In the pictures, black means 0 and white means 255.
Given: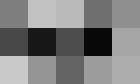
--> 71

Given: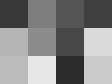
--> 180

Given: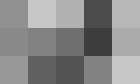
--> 138

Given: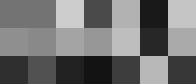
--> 143

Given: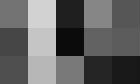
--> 70

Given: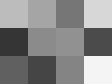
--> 53
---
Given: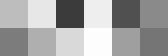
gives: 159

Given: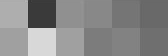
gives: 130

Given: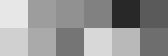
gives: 185

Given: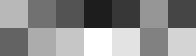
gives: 129

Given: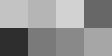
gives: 137

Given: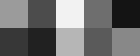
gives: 90
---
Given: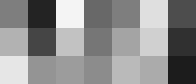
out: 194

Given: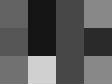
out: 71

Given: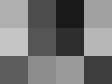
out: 46

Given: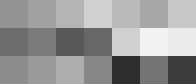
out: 88

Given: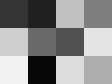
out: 80

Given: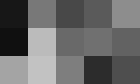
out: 105

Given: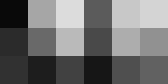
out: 186

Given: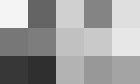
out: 193

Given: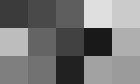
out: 65

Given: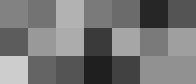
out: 172
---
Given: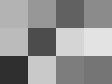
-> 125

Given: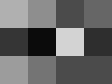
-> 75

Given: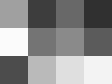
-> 223

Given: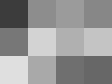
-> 111

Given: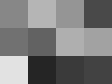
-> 58

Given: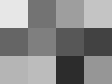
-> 44

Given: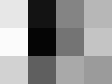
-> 169
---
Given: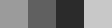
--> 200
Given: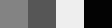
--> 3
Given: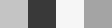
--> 164
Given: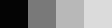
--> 219
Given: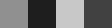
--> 65
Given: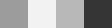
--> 53
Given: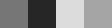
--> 165
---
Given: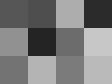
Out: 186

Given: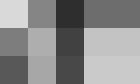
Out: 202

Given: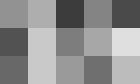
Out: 188

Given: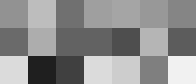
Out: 241

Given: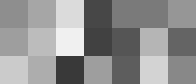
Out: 136

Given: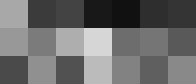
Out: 137
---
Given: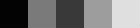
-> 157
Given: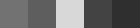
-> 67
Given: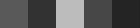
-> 71
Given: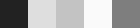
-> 250
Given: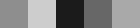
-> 103
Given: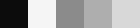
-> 174
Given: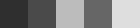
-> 102
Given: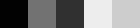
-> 237
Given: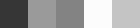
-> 252
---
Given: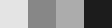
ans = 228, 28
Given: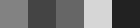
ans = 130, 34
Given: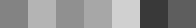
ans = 131, 94
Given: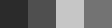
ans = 43, 115
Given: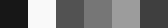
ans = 23, 63
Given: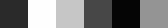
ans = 42, 148
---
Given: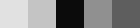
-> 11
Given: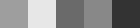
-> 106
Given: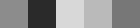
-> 216
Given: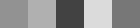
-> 66
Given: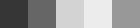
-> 211
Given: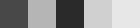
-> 42
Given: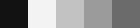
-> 194
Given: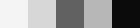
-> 97
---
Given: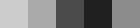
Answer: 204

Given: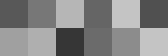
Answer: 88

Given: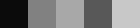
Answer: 11

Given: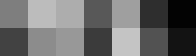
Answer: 126

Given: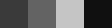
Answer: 58

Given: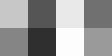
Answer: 199

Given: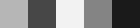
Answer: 182
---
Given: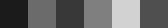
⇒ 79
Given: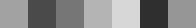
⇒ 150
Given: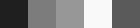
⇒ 90
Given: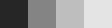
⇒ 228
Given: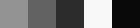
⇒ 9
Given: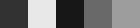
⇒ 157
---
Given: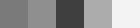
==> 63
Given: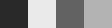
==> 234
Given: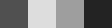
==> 221
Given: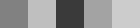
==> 58
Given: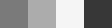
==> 172
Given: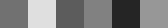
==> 129
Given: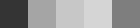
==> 199
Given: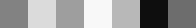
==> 184
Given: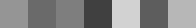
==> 210
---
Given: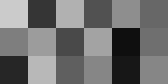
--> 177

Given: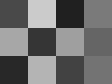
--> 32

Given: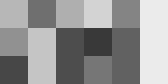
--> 175

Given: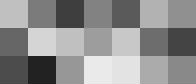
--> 62

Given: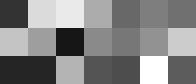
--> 234

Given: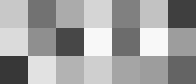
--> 171

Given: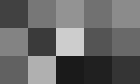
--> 147

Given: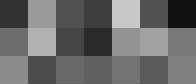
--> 82

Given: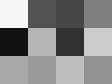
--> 70
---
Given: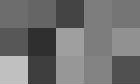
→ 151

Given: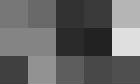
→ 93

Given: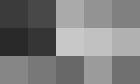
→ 104

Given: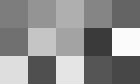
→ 229

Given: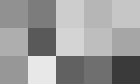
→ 97

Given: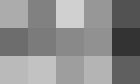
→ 158

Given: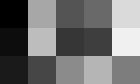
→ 139
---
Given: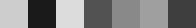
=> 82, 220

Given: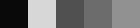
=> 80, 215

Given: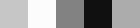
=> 130, 252

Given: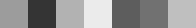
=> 235, 235

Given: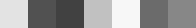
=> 193, 247

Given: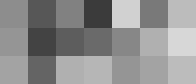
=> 106, 215

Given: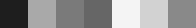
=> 102, 244
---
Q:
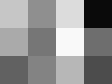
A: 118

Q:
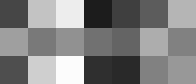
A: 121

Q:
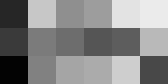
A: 123

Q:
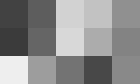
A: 101

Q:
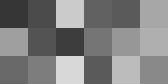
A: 83

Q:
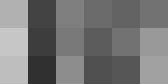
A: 61
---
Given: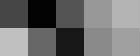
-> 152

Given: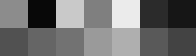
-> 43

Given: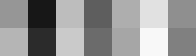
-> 225

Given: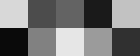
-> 26

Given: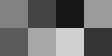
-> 23

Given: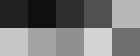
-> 80
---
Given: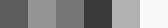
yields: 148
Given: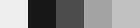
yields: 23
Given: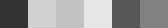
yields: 209
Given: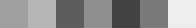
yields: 182
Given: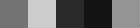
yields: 204
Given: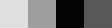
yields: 158
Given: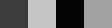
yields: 197
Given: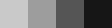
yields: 157
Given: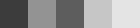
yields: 147
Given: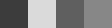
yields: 218
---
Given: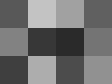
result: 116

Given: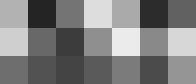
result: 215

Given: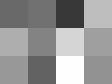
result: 159

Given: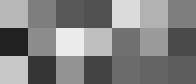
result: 74

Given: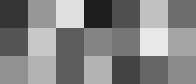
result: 165

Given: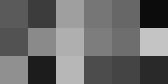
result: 196

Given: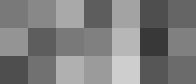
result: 128

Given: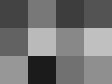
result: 192

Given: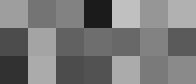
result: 90

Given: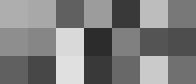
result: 77
